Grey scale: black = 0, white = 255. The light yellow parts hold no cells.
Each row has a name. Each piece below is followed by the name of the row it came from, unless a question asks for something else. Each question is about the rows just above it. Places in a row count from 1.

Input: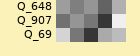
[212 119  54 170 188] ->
Q_69
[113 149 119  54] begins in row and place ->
Q_907, 1
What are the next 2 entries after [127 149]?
[ 99 176]

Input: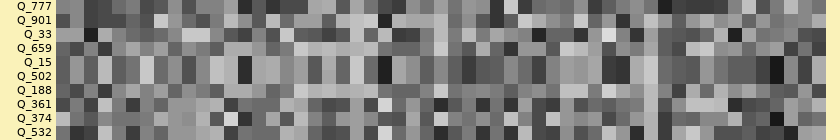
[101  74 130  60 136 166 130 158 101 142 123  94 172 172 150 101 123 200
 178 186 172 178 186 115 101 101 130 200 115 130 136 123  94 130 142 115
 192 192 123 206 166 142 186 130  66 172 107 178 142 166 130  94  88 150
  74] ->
Q_188
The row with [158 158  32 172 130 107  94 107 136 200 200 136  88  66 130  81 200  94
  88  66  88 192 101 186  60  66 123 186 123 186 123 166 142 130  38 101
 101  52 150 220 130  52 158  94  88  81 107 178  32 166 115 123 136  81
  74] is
Q_33
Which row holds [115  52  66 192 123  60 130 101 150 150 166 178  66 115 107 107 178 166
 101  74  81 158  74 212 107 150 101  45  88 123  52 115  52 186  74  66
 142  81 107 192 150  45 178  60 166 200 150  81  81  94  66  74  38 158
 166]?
Q_532
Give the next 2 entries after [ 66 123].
[186 123]

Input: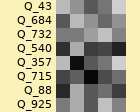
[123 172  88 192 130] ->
Q_925
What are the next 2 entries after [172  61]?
[69 34]
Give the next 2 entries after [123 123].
[158 192]
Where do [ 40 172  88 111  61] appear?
Q_88
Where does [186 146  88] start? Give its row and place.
Q_43, 1

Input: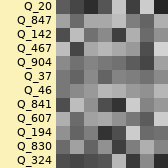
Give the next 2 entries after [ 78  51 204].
[132 153]
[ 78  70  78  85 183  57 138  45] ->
Q_324
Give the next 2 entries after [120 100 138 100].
[132 126]
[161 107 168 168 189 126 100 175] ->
Q_847

